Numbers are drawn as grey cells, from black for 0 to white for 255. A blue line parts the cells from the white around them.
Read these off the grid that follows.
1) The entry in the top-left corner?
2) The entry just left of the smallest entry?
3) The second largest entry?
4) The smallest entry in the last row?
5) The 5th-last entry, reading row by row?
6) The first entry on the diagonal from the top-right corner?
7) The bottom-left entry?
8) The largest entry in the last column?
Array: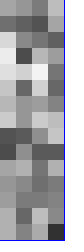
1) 165
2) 171
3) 236
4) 49
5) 137
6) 189
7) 177
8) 197
